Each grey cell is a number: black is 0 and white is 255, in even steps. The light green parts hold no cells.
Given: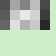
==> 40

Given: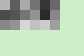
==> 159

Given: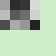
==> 34

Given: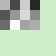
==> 173

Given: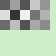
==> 138

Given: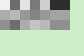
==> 143

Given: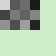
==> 35

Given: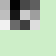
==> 221

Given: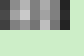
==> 35
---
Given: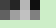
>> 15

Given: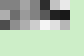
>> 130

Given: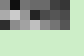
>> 106

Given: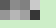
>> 202

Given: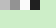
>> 32

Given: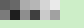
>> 182
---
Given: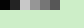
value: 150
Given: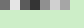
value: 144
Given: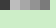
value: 167
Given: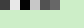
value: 199
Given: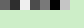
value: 121
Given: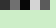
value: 7
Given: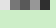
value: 89
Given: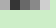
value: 105
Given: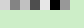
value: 231
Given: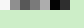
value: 173
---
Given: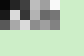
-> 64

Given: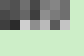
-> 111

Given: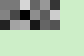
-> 214

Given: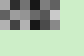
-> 115

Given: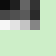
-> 101

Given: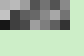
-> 158

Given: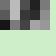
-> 78

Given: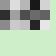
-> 182

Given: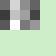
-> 142

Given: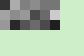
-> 128
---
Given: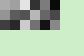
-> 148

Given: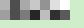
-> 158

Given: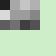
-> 217

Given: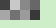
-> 167

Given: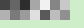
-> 177

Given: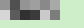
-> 214

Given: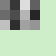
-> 107
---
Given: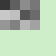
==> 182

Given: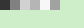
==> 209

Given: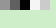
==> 3

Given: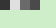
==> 106

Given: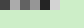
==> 98

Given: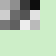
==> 237

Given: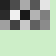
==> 200

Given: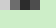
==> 44

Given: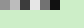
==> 60

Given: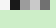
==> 156
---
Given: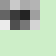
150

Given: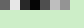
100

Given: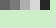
100

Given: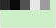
40

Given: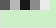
88

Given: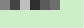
130
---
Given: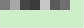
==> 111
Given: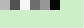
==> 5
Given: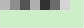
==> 213
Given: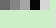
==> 214
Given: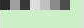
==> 77
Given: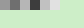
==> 225
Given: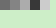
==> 204
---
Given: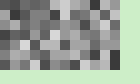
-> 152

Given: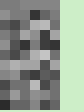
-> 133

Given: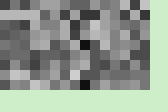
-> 195

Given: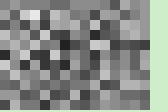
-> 152

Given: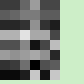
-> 70

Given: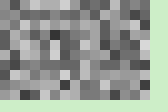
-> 111
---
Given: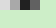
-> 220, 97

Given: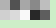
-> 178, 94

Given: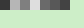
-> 55, 67

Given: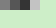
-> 126, 195

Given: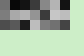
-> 113, 68

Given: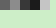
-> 98, 197

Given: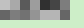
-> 193, 102

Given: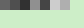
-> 100, 175
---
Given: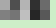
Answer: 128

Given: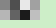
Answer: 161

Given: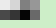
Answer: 151

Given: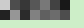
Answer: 43

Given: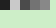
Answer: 32

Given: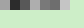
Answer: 88

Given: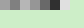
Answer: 182

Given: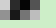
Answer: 83

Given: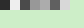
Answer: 75
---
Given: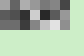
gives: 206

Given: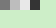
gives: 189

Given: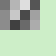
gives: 200

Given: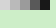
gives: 186

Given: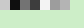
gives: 202

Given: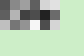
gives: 225

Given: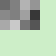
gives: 179

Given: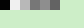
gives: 184

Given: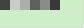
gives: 173

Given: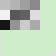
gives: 221
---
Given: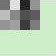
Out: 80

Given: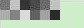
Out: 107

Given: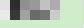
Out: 193

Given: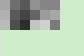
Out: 155

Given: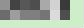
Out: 210

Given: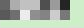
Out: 155
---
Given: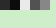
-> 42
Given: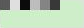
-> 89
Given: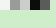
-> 244
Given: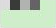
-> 220
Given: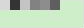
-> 216
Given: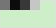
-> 117
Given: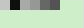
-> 197
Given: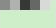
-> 138
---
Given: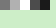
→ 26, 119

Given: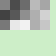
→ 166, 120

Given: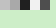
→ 78, 193

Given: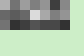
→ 136, 115

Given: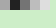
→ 222, 168

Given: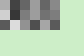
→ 137, 90

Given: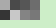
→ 109, 53

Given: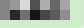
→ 164, 132

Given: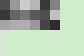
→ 131, 164
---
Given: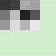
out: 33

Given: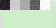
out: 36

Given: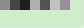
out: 30

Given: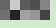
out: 37

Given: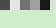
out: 24

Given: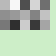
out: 47

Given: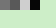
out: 6

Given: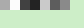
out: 35

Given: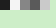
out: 30
